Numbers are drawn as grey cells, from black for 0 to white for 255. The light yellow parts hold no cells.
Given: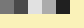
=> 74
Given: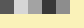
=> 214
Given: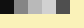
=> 133
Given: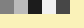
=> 186
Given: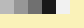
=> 151
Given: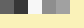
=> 55
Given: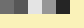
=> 87
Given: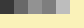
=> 104
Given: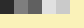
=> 126
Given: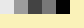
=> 156
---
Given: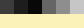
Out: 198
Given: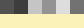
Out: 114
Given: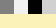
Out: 208
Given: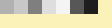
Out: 30
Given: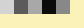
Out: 136
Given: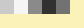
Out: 114
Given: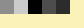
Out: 44
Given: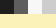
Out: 205
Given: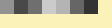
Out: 51
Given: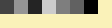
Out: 1
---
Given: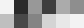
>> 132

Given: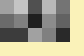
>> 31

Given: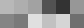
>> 224

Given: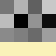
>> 147

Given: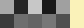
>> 100

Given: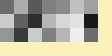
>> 46
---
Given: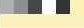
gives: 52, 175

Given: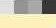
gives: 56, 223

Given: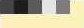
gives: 124, 68

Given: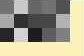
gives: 81, 38

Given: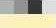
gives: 221, 178

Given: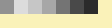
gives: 43, 145

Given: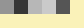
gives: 85, 148

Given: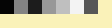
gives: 86, 5
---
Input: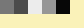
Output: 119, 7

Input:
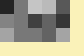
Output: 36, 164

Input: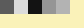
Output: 91, 179

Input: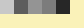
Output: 200, 39

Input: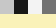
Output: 199, 114

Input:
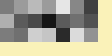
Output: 124, 146

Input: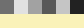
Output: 111, 34

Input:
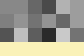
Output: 136, 115

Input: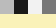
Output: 187, 120

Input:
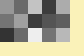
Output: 151, 184
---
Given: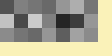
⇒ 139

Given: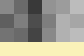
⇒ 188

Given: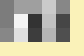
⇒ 79

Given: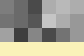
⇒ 152

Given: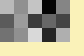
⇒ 175

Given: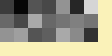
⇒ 49
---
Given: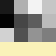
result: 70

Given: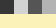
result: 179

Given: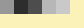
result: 151

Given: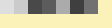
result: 92

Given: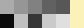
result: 87

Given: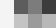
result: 124

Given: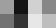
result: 114

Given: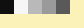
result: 154

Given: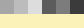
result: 124

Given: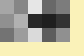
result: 51
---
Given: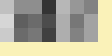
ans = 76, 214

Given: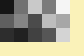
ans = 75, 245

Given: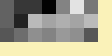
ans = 164, 227

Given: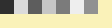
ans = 198, 238

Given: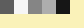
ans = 133, 246

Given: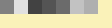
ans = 84, 224

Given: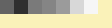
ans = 133, 246
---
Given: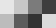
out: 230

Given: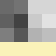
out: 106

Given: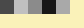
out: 73

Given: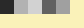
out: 41

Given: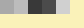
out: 169

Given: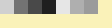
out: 208

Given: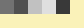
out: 114

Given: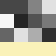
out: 71
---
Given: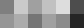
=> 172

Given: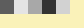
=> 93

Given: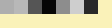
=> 85

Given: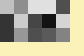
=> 52

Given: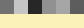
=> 197

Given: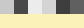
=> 73
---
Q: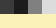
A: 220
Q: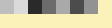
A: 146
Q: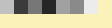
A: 236
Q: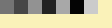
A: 203
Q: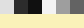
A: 99
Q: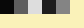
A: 132
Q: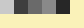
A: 39
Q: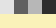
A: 45
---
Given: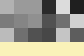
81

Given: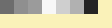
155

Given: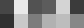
124

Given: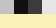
59

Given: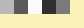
251

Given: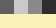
137

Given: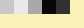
169

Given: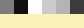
253

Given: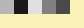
224

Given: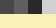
41
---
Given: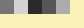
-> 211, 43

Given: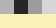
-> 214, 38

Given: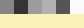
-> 250, 52

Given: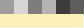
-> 214, 60

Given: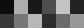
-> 195, 13

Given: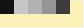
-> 198, 18

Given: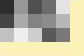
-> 237, 46

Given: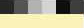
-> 211, 15

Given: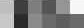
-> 246, 42
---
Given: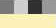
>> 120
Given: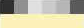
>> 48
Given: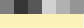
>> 126
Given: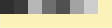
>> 47
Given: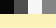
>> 7
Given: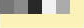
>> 118
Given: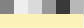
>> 130
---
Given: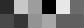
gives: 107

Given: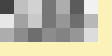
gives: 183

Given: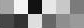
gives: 123

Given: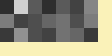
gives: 124

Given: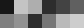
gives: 96

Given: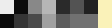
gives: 33

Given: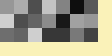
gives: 151

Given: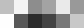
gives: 153

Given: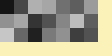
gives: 94

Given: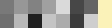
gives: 100
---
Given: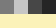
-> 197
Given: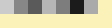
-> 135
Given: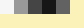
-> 153
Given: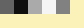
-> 14
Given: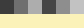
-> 111
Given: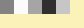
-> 251
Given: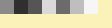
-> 47
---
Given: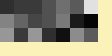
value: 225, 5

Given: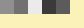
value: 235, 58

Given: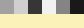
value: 241, 25

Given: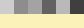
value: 205, 63

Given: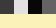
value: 225, 7

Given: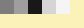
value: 245, 24

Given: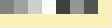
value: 251, 64

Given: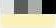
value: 225, 0

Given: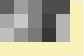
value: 200, 55

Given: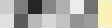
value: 236, 38
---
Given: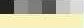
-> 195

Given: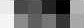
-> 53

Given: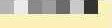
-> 201

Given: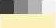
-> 180

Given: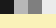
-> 127

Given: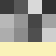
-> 79
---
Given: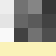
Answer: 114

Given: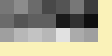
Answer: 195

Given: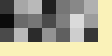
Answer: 43

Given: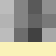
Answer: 65

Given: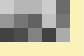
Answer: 130

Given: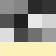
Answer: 112

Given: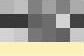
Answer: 119
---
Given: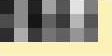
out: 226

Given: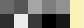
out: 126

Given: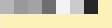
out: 203

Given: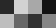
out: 168

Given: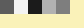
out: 177

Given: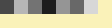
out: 104

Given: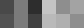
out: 142

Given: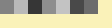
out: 73

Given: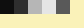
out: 229

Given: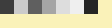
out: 239
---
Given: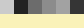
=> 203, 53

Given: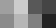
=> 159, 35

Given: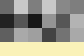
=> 106, 169

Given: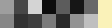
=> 158, 191

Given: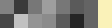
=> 130, 100

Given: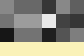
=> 136, 126
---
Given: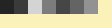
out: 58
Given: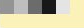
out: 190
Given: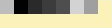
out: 2
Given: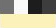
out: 249
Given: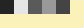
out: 230
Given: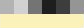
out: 209
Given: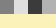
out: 223
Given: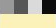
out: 86
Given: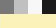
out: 192
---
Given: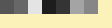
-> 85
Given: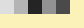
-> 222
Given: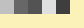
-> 192
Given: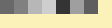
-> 105
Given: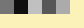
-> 117
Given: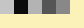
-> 197
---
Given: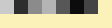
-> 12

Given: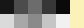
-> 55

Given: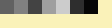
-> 46

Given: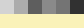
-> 116

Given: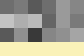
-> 154

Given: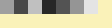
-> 149

